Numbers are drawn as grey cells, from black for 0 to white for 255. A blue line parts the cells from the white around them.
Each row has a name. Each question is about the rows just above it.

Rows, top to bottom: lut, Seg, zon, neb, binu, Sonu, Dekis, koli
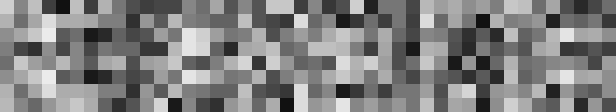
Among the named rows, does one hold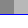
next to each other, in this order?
yes
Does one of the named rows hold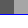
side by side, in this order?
yes
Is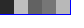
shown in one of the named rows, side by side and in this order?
yes
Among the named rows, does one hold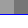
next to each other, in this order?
yes
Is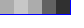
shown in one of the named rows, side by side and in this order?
no

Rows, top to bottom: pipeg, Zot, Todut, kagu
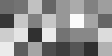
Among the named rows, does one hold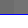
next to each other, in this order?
yes
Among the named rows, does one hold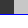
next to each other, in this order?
yes
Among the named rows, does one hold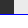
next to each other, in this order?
yes

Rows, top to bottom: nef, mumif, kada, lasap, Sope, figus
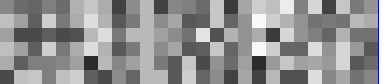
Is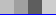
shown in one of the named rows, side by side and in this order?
yes
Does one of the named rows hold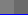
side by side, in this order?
yes
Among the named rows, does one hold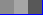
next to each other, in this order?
yes

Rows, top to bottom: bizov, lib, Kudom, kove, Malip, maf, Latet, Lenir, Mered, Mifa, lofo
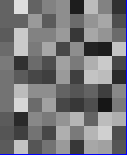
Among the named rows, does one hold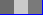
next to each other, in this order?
yes
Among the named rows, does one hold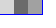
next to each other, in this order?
yes
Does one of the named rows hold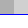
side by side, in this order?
no
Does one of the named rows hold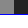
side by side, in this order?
no
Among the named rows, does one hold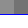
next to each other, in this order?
no

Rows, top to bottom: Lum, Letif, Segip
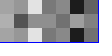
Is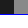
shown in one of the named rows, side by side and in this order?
no
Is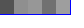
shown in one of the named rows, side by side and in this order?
no
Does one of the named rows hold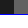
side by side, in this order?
yes

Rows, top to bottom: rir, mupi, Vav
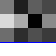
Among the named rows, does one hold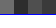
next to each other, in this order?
yes
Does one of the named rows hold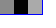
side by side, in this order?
no
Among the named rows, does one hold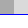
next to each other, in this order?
no
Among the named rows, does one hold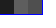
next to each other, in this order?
no
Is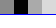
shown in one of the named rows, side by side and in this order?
no
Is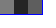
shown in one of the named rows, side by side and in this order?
no
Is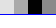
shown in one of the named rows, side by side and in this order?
no

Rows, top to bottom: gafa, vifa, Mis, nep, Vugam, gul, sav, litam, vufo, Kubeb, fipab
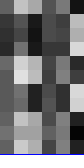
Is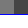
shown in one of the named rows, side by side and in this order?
no
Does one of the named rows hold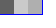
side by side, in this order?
yes
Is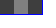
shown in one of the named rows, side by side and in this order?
yes
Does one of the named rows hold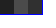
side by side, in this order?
yes
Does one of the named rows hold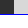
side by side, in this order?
yes
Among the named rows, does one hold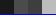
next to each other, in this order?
yes
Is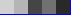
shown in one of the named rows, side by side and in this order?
no

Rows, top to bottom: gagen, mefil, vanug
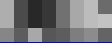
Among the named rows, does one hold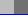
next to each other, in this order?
no
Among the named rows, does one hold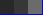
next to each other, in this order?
no

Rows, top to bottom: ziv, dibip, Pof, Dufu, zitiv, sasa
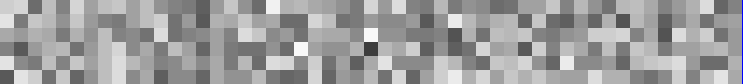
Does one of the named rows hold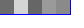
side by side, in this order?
yes
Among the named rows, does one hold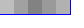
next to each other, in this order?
no

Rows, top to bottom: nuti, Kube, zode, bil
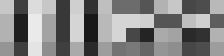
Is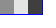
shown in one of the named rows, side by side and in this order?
no
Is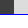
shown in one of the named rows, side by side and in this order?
yes
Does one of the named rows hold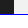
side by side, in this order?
no

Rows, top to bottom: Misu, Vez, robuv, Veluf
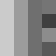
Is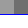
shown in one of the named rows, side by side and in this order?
yes
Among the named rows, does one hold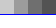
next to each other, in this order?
no
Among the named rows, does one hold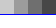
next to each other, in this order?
no
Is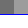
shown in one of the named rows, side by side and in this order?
no
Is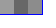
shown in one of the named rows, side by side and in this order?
no
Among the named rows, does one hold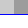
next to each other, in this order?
yes

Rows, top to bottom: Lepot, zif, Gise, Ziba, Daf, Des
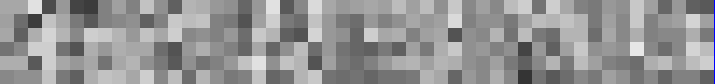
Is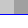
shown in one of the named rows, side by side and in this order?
yes
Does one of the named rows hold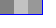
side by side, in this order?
no
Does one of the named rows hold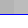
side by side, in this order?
no
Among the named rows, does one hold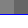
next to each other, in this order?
yes
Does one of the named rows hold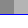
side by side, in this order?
yes

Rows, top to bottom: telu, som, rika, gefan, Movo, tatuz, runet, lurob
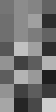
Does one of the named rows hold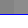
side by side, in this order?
no
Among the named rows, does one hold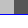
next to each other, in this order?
no
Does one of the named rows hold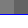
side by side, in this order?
yes
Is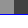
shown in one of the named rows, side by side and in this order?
yes

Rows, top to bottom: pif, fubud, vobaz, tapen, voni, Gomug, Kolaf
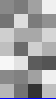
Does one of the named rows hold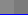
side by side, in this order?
yes
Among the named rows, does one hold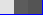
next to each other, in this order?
yes
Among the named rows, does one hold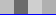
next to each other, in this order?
yes
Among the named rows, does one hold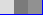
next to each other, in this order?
yes
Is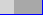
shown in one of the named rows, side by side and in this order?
no

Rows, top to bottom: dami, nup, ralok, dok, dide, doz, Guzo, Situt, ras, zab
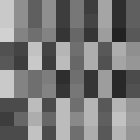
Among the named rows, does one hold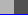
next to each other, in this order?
no
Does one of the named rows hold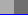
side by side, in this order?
no
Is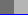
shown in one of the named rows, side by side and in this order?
yes

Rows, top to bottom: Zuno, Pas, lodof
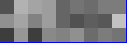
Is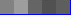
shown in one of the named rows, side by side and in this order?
yes
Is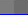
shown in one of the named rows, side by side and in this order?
no
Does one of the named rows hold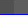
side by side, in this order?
yes
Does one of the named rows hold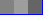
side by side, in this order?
yes
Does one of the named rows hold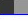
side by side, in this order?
no
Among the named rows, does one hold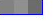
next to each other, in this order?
yes

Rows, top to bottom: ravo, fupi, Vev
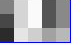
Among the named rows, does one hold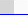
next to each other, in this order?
yes
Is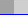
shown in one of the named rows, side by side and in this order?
no
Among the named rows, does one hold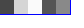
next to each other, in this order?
yes

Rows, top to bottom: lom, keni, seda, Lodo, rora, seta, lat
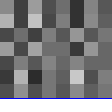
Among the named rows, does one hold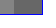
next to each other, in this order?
yes
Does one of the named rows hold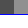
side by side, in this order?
yes
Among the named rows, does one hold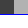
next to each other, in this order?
no

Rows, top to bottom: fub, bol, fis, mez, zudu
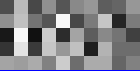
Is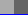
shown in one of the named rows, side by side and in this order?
yes
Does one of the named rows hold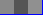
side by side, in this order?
no

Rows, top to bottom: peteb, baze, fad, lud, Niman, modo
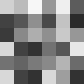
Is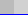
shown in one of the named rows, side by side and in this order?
no
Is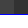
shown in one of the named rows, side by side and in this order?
yes
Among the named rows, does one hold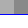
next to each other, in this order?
no

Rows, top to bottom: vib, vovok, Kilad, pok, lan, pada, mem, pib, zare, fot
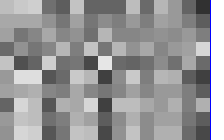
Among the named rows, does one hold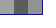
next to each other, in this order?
no
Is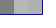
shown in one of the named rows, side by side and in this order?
yes
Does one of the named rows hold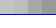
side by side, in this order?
no
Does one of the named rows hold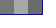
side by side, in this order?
no
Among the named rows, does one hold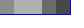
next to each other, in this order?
yes

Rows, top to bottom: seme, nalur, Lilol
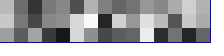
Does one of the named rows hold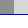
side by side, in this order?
yes
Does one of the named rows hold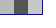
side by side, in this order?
yes
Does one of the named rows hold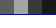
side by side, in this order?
yes
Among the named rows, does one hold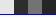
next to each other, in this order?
no

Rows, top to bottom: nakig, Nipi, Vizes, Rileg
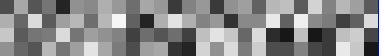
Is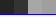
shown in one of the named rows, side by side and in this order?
no
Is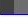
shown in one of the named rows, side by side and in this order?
yes
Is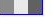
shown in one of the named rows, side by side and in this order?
yes
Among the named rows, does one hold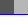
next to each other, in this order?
yes
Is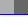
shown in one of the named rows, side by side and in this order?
yes
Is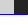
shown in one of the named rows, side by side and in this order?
no

